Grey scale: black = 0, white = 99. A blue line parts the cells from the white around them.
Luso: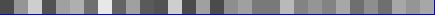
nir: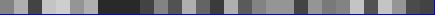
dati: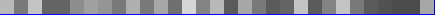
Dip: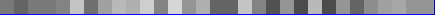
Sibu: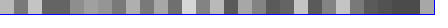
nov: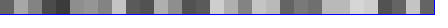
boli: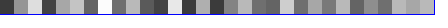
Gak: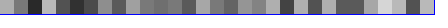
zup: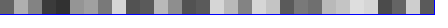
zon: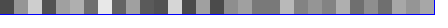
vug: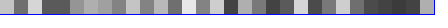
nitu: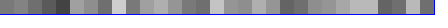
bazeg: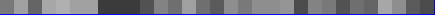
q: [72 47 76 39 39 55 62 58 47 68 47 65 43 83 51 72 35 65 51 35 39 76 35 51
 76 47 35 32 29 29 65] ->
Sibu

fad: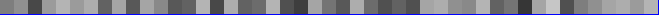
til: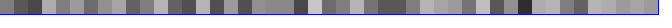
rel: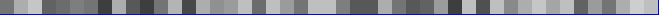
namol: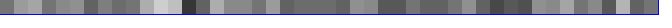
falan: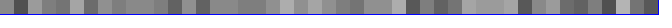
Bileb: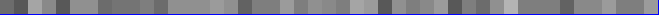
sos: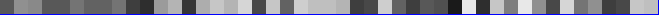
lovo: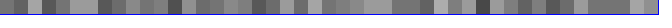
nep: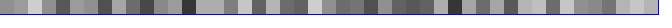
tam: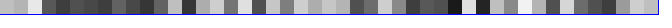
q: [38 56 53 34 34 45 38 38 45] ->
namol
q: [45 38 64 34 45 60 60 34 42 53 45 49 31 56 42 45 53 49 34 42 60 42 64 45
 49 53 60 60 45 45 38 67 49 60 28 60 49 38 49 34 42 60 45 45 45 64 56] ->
lovo
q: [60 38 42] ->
namol
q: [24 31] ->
tam
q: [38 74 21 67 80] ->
tam
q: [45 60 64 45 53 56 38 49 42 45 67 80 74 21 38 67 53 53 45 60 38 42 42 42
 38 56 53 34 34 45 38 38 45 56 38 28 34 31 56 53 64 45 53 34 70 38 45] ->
namol
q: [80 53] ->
tam

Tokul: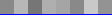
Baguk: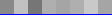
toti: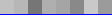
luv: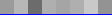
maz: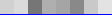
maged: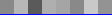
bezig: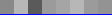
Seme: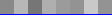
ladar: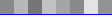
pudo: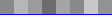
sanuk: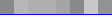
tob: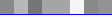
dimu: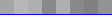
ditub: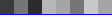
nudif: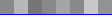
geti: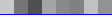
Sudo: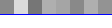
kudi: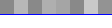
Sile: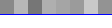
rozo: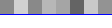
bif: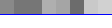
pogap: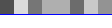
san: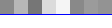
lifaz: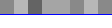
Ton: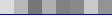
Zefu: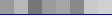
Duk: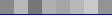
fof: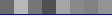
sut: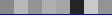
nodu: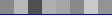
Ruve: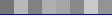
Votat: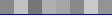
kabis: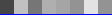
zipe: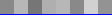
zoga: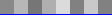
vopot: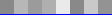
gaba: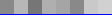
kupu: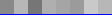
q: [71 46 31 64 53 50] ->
fof
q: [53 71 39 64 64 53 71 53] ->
lifaz
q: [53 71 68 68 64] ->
sanuk

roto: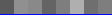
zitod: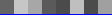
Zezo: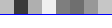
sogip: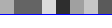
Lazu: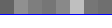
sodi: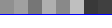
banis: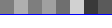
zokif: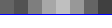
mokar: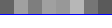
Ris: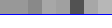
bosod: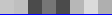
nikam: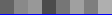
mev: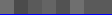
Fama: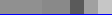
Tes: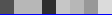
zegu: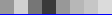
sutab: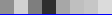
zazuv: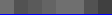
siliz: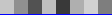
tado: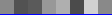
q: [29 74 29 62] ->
zitod
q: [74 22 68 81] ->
siliz
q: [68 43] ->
roto
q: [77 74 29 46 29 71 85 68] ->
bosod

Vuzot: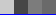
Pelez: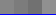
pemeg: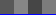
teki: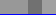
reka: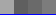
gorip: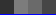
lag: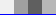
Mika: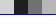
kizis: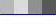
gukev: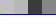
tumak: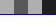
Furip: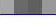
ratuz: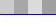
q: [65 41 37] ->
Furip
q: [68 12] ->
tumak
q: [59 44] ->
teki

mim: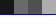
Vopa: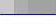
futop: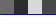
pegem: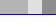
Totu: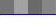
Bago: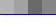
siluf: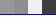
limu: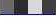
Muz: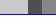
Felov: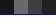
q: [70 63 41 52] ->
Bago
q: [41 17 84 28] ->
futop
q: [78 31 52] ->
Muz
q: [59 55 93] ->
siluf
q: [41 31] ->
mim

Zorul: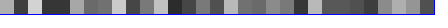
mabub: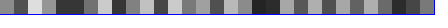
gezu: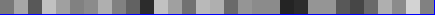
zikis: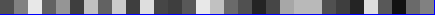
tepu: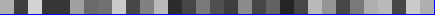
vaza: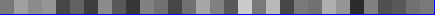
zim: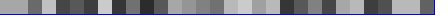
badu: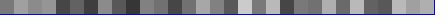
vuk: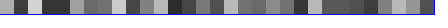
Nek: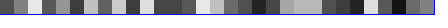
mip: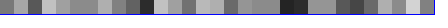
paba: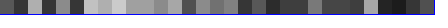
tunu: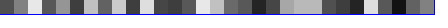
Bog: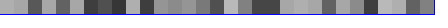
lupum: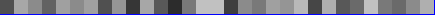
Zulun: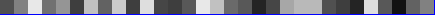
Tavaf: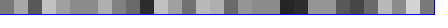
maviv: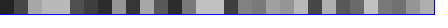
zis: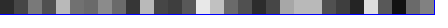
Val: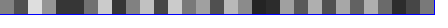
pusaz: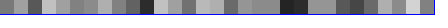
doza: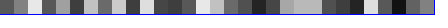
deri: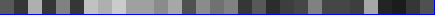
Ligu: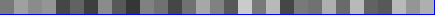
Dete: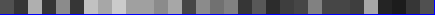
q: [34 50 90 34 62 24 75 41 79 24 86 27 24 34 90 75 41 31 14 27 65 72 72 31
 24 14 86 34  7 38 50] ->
doza
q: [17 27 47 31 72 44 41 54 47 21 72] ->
Zorul
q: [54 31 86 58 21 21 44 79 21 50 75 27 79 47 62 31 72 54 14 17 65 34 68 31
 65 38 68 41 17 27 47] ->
mabub
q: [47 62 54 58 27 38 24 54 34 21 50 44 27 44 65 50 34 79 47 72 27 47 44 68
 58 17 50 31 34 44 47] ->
vaza

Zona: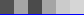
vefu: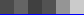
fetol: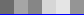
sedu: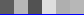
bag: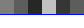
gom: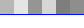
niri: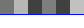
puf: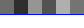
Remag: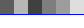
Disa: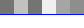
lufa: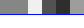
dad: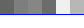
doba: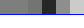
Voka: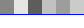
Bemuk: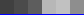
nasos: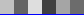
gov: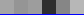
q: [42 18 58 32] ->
puf
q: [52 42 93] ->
dad
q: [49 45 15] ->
doba
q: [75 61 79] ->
Voka
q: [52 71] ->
gov

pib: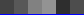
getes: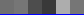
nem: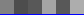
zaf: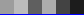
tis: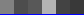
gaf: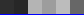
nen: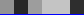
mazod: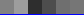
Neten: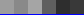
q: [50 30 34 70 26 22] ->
tis
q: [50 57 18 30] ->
pib

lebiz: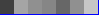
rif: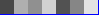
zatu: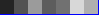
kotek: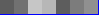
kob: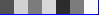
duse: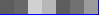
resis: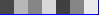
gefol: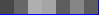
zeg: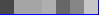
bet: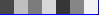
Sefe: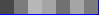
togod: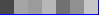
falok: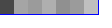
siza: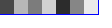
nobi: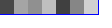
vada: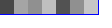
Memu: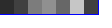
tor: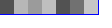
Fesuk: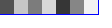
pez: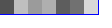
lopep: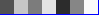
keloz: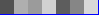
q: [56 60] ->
falok
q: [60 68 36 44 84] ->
pez
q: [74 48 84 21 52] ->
bet
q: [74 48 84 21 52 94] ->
bet

